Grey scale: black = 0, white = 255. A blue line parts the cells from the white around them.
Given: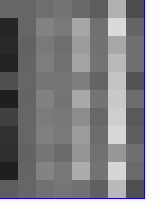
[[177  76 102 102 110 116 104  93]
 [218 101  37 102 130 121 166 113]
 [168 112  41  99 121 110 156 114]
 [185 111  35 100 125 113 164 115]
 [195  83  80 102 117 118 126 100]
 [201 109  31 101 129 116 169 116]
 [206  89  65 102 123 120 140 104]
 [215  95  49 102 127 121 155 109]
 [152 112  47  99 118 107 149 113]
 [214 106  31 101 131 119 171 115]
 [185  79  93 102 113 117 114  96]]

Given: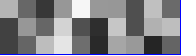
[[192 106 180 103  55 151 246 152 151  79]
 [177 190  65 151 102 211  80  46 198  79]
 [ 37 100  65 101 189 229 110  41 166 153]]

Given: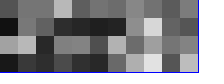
[[ 91 124  83 117 117 184  94 115 108 135 114]
 [ 99  85  17 120  97  45  38  31  35 142 215]
 [117 131 162 184  40 128 131  79 178 108 159]
 [ 85 189  24  57  46  75  48  40 105 175 226]]

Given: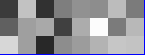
[[188 123  59 194  49 126 145 141]
 [123 184  96 159 169  64 172 252]
 [198 195 215 159  40 141 156 179]]

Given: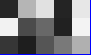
[[ 36 231  38 181 225]
 [ 33 243 242  75 104]
 [121 176  54  30  85]]

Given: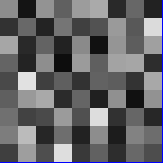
[[103  34 141  20 147  96 156 170  41]
 [ 88 219  50 104  35 117  64  82 154]
 [ 93 160 166  41  99  34 138  17 149]
 [166  45 100  35 142  13 155  95 163]
 [ 51 168  73 225  63  95  50  98  93]
 [ 17 146  95 153 169  43 101  32 144]
 [102  39 112  66  74 155  80 221  49]
 [130 109 125 187  38 110  34 141  28]
 [104  77  63 158  78 222  57  97  45]]
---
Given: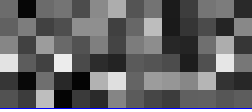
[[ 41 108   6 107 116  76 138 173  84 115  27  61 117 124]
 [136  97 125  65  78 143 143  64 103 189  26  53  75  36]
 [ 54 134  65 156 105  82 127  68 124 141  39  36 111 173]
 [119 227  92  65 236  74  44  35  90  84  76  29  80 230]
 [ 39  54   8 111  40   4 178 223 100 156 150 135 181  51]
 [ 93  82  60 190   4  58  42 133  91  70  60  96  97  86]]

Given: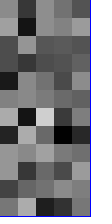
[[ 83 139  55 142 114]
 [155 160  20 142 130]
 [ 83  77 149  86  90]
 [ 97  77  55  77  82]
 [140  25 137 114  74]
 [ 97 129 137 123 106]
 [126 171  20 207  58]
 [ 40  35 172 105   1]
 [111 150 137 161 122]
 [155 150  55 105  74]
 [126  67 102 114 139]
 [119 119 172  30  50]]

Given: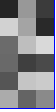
[[ 59  37 152]
 [ 41 210 164]
 [217 107 190]
 [ 74 105  63]
 [203  85 197]
 [138 171 100]]

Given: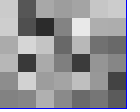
[[204 203  86 168 157 164 198]
 [173 206  79  43 131 233 174]
 [105 171 214 196 104 184 113]
 [134 183  57 170 127  59 149]
 [ 67 141 210 157 164 191 152]
 [ 91 130 134 176 138 106 118]]

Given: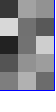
[[146  55 162]
 [ 88 216 113]
 [206  34 114]
 [157  84 146]
 [108 126 177]]

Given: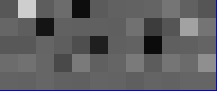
[[ 85  87 206  93 108  13  91  97  98 100 117  97]
 [116 102  94  20  97  96  96  95 113  60  85 162]
 [100  88  88 101  94  78  31  96  98  11  95  96]
 [143 108 113 102  73 122  96 101 122  92 117 107]
 [101  99  98 102  97  96 100  99  95 100  98 101]]
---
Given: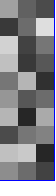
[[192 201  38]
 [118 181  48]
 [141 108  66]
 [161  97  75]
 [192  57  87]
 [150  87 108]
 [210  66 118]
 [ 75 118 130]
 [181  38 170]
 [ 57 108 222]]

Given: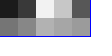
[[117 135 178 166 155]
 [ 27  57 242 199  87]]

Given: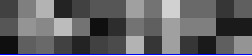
[[ 15  95 105  65  35  65  75 179  54 160  54  26  95 148]
 [ 86 148 136 188 115  15  45 115  95 160 127 127  26  26]
 [ 65 127 179  35  65  86  86 160 115 209 105 105  54  95]]

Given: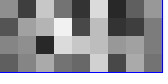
[[133 143  40 219 199 189 152 161 124]
 [ 95 133 170 115 104 209  72 170 115]
 [ 84 161 180 241  72 189  51  62 124]
 [143  62 199 115  51 219  40  95 152]]

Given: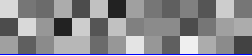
[[217 118 107 172  76 193  34 160 118  95 128  85 205 118]
 [160  95 139 183 183 107 151 228 151  95 239 172 139  66]
 [ 76 217 151  34 205  85 193 128 139 139  76 118 160 172]]

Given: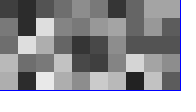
[[ 63  44  83 110 141 121  53 101 164 164]
 [185 110 121 194  72  63 132 213 164 141]
 [110 222 174 101  53  72 141  83  83  83]
 [121  44 222 132 121 152 164 101 152  92]
 [174  44 233 174 141 203 185  34 194  92]]

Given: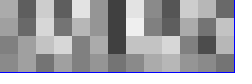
[[138 160 116 160 128 149 116 138 171 183 149 138 116]
 [128 160 195 215 128 171  64 195 195 215 128  76 183]
 [171  94 205  94 227 149  64 227 138  85 205 183 105]
 [160 105 215 116 183 149  64 239 128  94 171 116 195]]

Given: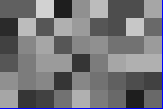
[[166  53  65 114 176 124 105  30 105]
 [ 42 188  86 176 155  86  77 199 105]
 [144 124 135  53 135 114  96  77  65]
 [ 86 124 155 155  53 124 166 176 176]
 [ 65 135 166  86 135 144 114 114 155]
 [ 96  96 210  30 144 188  77  77 166]]

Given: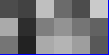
[[170  45 126 147 117  98]
 [117  34 170 180 158  88]
 [ 76  66 191 107  76 202]]
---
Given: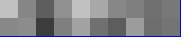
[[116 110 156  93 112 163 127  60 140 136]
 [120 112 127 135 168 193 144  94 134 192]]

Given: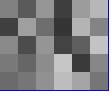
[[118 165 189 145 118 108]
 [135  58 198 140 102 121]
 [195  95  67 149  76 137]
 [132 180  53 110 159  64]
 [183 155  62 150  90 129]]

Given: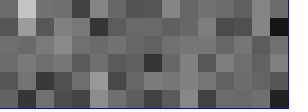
[[ 34 111 105 107  66 136  91  65  94 111 140  68  76 113  54  99]
 [ 86 100 109  97 117 128 118 124 102  72 152 110  80  56 116  85]
 [127  97 110 125  87 129 104  52  95  90 111  90 119 111 121 107]
 [113  92 117 102 119 118 112  97 103 114 106 112 137 122 106 110]
 [ 20 133  80  75 125 104  96 105 105  92  54 120 129  87 155  85]
 [107 132  96 107 112 102 133  85  84 103 132  66 111 114 196 107]]

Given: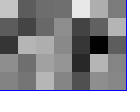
[[135 142  80 133 182 117 131]
 [132 181  40 149 161 111 142]
 [ 93   2  54 137 174 181  53]
 [181  97  67 141 104  68  92]
 [123 174 231 111 109  92 197]]

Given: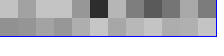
[[196 176 173 196 184 167 198 174 151 163 149 145]
 [124 169 117  90 126 182  45 151 196 195 162 194]]

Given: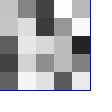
[[234  91 225 245  98]
 [128 188 142 211  66]
 [ 36 188 216 231  94]
 [249 151  59 221 197]
 [185 253  67 132 195]]

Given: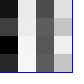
[[197  92 246  41]
 [239  87 245   0]
 [196  93 236  63]
 [225  77 235  20]]
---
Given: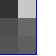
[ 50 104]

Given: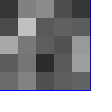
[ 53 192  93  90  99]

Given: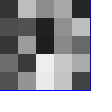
[ 52  81  30 200  67]

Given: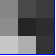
[134  37  52]

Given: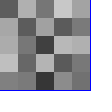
[ 93  92  64  90 113]

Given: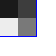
[ 26 121]
